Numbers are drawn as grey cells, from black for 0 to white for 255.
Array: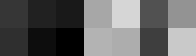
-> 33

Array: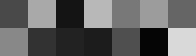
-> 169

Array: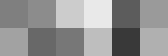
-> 140

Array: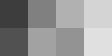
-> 128

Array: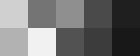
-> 116

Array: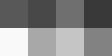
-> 72

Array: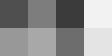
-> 125
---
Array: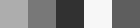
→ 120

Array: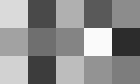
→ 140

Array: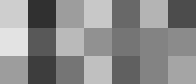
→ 139

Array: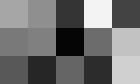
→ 108

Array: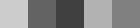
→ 128

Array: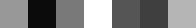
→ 121

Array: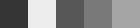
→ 121

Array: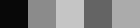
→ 139

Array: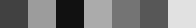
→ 116

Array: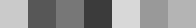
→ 153
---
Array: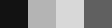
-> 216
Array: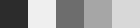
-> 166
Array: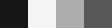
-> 174
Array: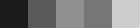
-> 118
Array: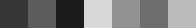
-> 109
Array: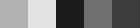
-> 112
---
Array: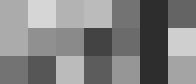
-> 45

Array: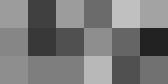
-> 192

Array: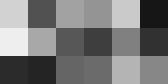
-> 202

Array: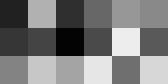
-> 151

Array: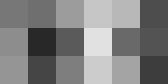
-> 184

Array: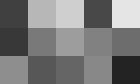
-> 72
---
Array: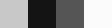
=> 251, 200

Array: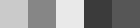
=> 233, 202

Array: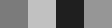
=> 193, 150

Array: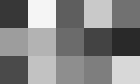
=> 245, 216

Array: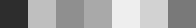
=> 238, 210

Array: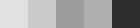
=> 225, 203

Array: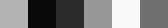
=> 249, 179

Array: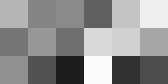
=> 251, 239

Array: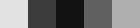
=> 225, 175
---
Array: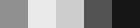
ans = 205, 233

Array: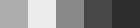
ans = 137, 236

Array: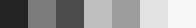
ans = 191, 247

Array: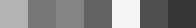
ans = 98, 244

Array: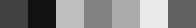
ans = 130, 233

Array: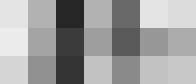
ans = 158, 236

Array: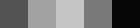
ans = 197, 197

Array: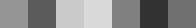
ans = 218, 218
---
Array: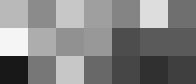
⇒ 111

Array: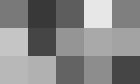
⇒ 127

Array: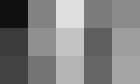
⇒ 138

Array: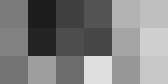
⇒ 191

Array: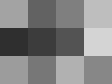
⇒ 190

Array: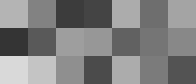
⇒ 164
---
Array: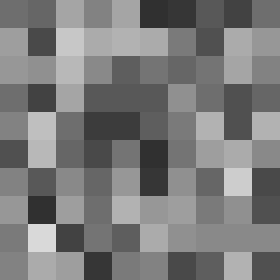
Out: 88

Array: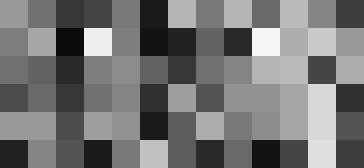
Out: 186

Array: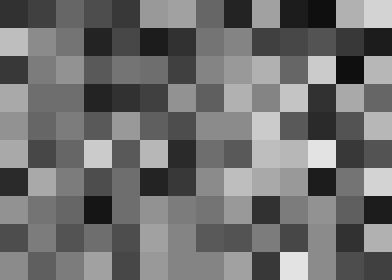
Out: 15

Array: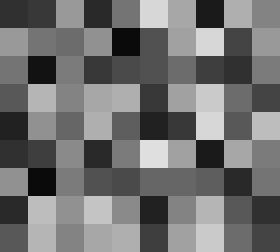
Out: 26

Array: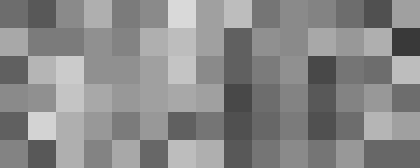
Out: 109
